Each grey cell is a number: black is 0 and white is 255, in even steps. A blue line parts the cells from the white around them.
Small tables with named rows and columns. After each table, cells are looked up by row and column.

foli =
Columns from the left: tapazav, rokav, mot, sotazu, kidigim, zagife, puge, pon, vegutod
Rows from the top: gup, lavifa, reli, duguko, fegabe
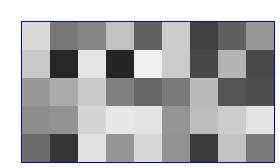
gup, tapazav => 218
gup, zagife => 204
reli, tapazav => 153
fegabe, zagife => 146
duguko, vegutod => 227
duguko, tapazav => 141
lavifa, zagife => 203
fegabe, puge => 58
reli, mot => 201
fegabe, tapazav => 108
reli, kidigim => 100
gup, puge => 66
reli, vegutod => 79
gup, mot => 134
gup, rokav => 118
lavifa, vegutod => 73
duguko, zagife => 148
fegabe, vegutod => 121
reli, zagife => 122
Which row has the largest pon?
duguko

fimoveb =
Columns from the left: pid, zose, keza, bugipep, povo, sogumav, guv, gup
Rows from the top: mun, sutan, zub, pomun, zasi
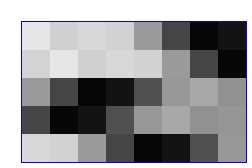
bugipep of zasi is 70
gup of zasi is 151
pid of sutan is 211
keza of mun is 216
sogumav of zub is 151
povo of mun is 154
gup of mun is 19
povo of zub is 80
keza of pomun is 19
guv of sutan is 70
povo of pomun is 151
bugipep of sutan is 216
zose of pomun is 7

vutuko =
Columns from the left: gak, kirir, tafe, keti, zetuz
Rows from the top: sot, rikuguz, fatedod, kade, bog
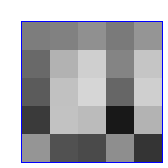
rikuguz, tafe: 207
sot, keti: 122
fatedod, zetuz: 207
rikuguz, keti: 132
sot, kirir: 129
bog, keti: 142
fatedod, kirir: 193
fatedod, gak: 91
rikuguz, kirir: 178
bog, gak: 149
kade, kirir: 194
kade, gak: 58
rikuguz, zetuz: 197
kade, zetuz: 179
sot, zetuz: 149

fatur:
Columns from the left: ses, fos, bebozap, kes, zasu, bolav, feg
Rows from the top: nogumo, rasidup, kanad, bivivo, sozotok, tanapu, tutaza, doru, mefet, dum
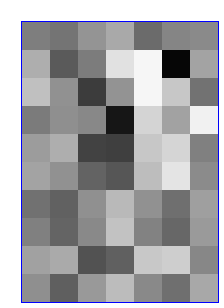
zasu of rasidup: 246
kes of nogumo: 169
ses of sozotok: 156
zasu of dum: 137
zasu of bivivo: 212
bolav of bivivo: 162
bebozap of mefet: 82
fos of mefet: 170
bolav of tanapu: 228
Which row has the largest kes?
rasidup

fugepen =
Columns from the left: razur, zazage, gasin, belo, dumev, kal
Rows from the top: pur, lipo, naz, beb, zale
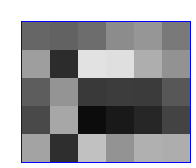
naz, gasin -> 57
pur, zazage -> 98
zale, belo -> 147
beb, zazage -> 167
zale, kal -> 173
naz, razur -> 93
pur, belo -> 140
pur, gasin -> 109
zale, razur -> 163

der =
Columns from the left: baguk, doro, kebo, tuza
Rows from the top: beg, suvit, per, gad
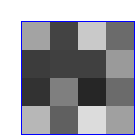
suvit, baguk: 60
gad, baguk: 183
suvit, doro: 64
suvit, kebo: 64
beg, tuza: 107
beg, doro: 67
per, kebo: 38
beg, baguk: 163
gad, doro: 96
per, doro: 127
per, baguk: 50
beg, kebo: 201
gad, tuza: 160
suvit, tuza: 154
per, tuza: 107
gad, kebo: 220

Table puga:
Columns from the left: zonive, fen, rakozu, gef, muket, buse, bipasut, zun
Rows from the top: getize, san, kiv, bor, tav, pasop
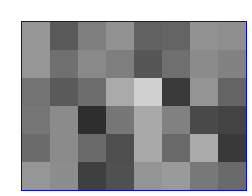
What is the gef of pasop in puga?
80
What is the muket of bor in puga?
169
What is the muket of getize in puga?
98
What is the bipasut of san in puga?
139
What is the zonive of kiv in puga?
115
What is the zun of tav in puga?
57
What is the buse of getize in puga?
100
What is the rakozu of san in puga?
137
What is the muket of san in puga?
86
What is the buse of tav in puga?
105
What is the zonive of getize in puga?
151
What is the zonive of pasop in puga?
150
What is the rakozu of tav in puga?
106
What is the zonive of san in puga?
150
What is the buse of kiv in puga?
58
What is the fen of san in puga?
112
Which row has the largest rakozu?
san

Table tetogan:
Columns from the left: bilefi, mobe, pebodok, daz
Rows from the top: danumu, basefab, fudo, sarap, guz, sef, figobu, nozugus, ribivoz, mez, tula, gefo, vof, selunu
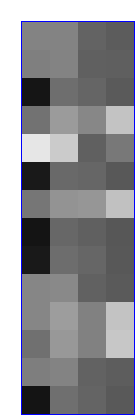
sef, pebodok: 102
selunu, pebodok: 100
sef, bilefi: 25
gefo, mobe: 152
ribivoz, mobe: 109
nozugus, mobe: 103
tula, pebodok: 129
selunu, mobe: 111
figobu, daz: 193
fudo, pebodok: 101
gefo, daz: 199

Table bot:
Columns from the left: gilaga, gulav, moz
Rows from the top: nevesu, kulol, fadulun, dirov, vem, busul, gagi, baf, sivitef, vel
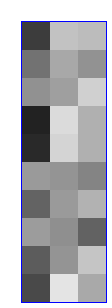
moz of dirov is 176
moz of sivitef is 197
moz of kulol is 146
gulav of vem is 212
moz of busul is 132
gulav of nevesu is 194
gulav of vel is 228
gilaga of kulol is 114
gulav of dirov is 219
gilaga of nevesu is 60
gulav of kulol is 168
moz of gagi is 178
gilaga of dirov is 34
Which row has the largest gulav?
vel

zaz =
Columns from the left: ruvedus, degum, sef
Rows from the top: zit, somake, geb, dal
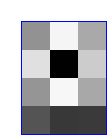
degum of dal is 56
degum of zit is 245
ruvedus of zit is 146
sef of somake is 204
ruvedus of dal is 84
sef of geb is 168
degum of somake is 1
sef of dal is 58
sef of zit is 169
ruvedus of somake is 224
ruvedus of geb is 149
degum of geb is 247

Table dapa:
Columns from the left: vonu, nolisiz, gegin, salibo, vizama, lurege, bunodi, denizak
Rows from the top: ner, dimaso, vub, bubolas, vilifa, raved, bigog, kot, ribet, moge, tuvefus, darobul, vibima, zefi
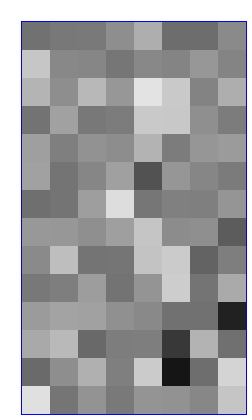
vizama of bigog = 118
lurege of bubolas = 200
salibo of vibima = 127
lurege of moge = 205
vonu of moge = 120
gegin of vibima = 176
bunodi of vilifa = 150
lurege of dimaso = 132
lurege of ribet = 203
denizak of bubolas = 124
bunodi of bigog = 127
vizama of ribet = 195
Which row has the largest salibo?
bigog

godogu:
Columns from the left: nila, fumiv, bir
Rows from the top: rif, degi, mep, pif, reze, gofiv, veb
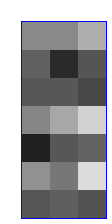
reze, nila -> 32
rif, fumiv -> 137
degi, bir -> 85
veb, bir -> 83
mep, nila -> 86
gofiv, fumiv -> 119
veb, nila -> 86
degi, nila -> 97
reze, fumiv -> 87

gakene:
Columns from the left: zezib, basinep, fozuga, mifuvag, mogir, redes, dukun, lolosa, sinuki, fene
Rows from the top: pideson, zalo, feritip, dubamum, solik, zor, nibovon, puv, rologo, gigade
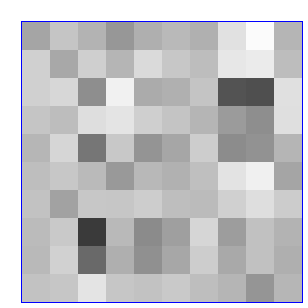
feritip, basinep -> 215
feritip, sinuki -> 79
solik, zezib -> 182
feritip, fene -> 224
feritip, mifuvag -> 241
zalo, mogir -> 218
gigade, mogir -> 194
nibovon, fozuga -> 199
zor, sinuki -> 240

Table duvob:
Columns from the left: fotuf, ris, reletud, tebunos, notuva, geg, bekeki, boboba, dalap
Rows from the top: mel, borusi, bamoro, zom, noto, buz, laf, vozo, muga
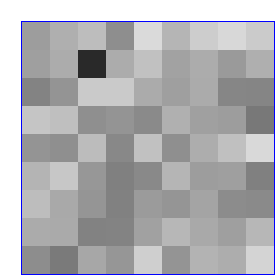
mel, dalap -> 203
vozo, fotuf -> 171
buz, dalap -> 128
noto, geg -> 143
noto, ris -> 143
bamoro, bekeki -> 171
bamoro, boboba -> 134
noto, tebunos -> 136
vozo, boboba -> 159
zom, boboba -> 157
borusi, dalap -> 175
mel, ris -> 175
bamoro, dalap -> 133
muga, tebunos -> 150
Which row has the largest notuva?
mel

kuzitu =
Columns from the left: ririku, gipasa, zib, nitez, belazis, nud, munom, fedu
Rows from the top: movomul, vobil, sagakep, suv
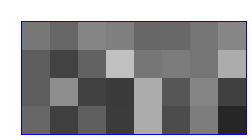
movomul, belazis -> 103
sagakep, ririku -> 93
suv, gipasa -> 63
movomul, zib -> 133
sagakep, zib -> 65
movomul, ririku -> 119
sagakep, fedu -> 64
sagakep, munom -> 133
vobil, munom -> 117
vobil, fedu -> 172
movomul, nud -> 104
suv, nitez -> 59
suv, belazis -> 172
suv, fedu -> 38
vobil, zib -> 98
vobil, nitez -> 192
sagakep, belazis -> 172
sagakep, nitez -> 58
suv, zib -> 95
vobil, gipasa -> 66

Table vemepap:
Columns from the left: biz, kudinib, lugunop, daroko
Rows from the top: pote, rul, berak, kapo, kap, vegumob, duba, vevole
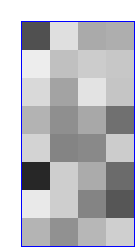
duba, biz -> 233
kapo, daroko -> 112
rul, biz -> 237
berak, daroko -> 197
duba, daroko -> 86
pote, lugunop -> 170
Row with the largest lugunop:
berak

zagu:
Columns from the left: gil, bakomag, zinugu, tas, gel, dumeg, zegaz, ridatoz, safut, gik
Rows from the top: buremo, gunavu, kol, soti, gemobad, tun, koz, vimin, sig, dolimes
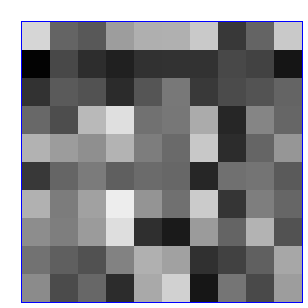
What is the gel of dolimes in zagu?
169
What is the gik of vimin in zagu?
82
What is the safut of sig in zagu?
96
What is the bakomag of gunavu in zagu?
72
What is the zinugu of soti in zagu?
185
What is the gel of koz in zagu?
148
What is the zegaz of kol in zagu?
57
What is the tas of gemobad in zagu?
179
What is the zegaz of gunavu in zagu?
50
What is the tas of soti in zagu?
223
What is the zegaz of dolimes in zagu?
22
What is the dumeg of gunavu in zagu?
50
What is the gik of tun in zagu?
90
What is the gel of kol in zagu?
85
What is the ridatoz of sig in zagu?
65
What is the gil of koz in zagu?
177
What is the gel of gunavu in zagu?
49
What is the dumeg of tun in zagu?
103
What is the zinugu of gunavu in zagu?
45
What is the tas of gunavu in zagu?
32

